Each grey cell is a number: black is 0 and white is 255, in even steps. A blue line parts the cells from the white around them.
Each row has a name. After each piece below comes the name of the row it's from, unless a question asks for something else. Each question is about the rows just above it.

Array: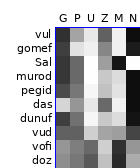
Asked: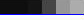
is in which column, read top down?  N
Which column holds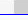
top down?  U
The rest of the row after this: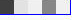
[28]
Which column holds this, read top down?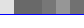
P

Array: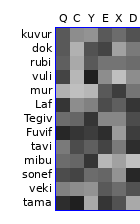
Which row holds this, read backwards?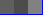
Laf
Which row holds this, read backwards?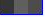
Laf
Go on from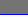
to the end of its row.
[108]
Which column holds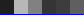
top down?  Y
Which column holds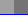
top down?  X

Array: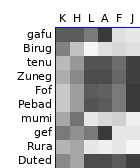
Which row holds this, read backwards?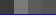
Pebad
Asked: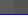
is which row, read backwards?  Pebad
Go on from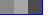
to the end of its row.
[76 91 64]
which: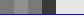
gef
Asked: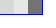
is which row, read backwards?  mumi

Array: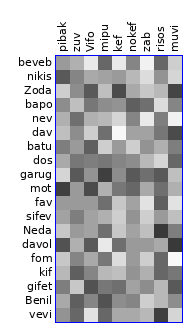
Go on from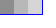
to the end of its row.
[103]
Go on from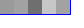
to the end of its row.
[191  57 126]
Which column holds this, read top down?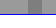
zuv
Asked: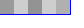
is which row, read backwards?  sifev
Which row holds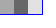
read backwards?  vevi

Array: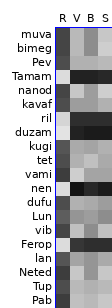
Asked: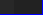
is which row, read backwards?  Tamam
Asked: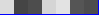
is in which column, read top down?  R
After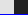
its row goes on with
[27 27]
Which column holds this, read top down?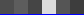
R
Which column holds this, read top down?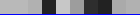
V

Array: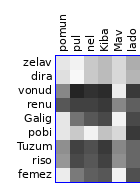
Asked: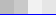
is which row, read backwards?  zelav
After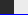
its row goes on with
[57]
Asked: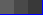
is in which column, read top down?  lado
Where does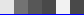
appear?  Galig
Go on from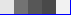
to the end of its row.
[73]

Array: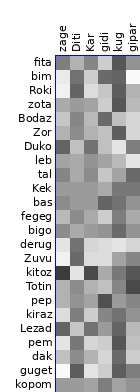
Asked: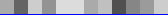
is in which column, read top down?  gidi
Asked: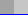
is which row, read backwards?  tal

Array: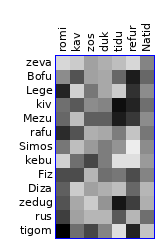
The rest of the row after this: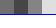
[ 35 196]
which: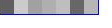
Diza
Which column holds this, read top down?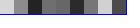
romi
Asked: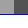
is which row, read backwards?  Bofu
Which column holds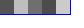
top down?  kav

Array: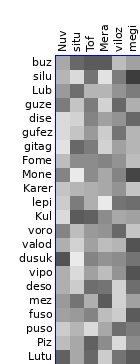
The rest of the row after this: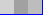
[181  83]
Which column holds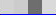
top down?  viloz

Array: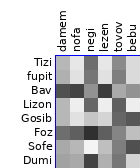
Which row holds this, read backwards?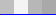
Sofe
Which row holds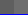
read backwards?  Foz
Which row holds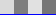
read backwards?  fupit
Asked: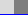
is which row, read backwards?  fupit
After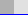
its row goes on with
[118 225 126 218]
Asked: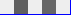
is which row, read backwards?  Lizon

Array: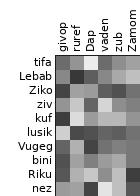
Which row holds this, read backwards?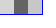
ziv
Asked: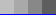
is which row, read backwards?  Lebab
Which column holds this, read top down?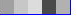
ruref
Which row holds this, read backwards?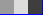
kuf
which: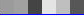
nez
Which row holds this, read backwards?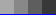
Lebab
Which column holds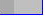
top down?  zub

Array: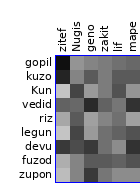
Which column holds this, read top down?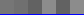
lif
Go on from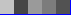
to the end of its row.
[148]
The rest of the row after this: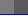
[90]
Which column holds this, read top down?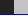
zitef
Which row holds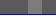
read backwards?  kuzo
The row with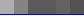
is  fuzod
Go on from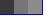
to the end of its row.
[140]

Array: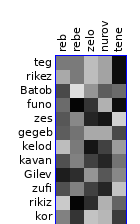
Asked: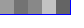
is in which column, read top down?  tene
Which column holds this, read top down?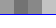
tene
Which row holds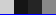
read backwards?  zes
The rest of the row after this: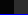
[177 100]
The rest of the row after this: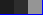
[ 87 136]
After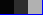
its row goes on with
[100]
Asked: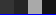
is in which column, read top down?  zelo

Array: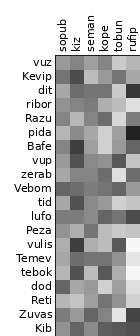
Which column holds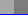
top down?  sopub
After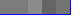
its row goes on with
[76]
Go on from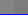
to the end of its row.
[174 188 222]

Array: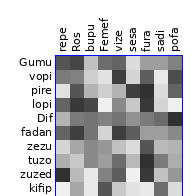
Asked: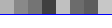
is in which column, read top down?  vize
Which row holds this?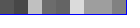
Gumu

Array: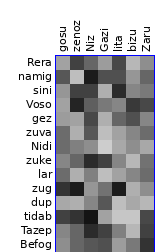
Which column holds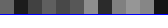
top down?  Niz
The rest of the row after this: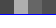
[134]
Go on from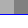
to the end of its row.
[190 162 134 108]
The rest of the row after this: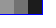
[175 142]
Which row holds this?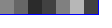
Tazep
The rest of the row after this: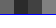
[183  65]
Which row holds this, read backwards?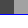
gez

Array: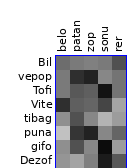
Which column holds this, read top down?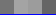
rer
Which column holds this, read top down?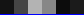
sonu
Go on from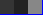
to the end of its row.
[101]
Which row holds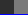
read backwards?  vepop
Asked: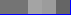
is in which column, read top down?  rer

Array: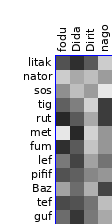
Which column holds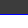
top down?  nago
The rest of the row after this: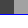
[115]

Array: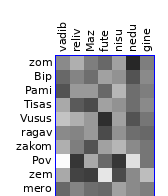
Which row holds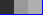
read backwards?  Vusus
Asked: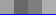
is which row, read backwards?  zom
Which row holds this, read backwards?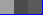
Tisas
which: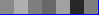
zom

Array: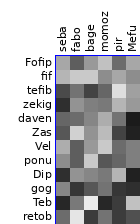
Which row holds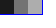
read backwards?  daven
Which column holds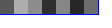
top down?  seba
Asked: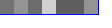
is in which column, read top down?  fabo
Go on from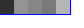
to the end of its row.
[33]
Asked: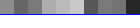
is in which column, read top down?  momoz
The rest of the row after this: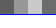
[127]

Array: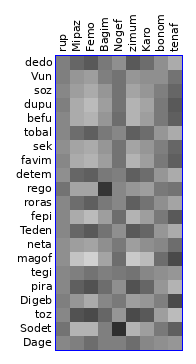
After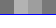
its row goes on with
[95]
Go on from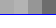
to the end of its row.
[179 158 121  95]
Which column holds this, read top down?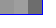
Karo
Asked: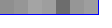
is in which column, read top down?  Karo
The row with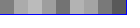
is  dupu

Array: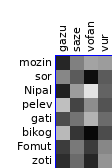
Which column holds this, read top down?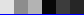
vofan
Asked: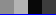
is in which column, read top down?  vofan
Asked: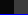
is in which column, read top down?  vofan
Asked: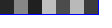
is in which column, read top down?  gazu
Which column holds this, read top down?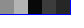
vofan

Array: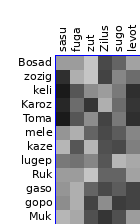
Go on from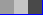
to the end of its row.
[100 162]
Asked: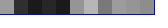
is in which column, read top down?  sasu
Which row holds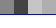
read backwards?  zozig
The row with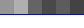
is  gaso

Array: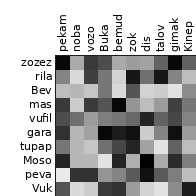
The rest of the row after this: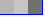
[ 71  36 162 226  98 189]
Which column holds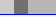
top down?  noba
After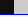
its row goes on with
[132  16 156]
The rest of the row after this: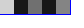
[189]
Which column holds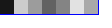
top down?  talov
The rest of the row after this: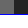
[ 98  71 132]

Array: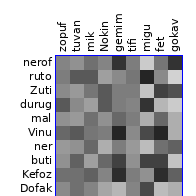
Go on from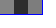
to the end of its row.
[145  45  97]
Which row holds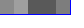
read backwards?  ruto
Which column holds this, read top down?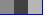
fet
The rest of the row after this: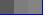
[ 51 182 203]
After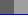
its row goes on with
[104  65 145  65  65 195]

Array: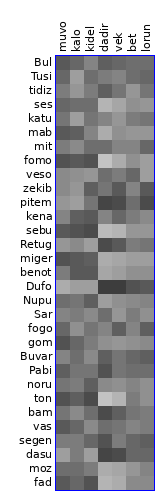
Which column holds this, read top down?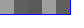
kidel
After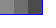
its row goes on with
[ 95 117 124]

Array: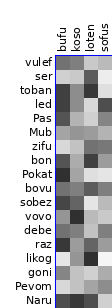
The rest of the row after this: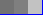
[127]
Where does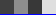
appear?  toban

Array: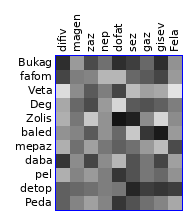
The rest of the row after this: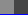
[140 182  82 119  69 160]
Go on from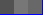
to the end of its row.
[146]

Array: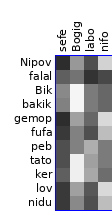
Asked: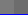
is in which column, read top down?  nifo
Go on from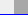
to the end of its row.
[109]
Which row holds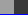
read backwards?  lov
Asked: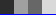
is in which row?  gemop
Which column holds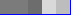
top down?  nifo
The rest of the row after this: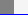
[123 103]

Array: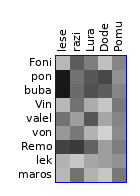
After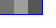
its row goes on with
[166 133]
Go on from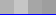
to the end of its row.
[145]
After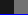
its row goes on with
[ 87  72 145]
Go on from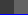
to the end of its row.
[158 126]
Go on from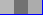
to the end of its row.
[198 120]
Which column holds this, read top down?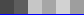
Dode

